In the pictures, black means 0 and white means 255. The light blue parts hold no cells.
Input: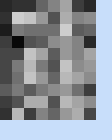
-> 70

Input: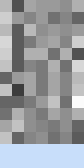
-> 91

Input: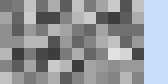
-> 132

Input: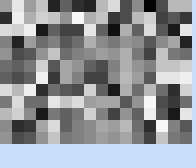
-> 109

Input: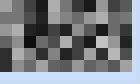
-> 161

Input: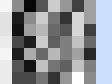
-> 139
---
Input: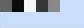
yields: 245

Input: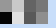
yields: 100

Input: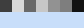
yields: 105

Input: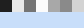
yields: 116

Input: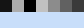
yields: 0

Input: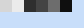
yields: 47

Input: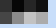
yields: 38
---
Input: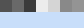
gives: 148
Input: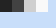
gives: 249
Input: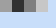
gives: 199
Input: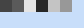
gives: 152
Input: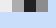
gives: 140
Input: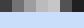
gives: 32
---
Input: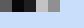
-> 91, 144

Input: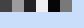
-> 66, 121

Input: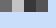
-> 107, 84

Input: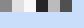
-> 136, 80

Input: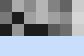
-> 90, 204

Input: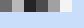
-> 108, 244

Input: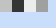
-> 194, 160
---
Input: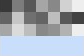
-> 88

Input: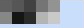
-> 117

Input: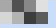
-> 136

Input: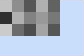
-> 153

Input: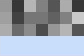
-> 129

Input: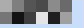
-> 139

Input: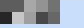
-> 147
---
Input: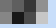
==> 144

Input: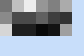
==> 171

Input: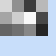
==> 185

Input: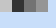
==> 149

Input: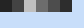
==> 45

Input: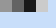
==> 203

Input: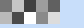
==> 96

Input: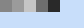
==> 41
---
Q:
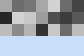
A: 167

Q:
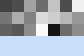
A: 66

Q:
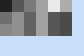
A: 33

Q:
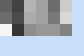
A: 97

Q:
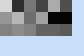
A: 215

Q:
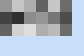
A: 150

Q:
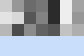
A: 205
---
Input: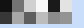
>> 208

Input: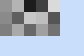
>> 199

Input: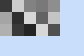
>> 215

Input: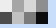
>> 215

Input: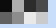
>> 44

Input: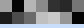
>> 181
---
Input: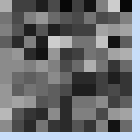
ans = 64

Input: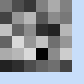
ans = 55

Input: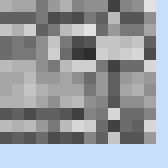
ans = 165

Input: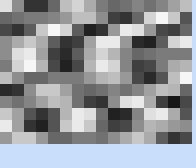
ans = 51

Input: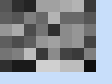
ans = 36

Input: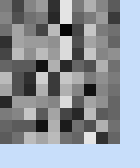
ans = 133
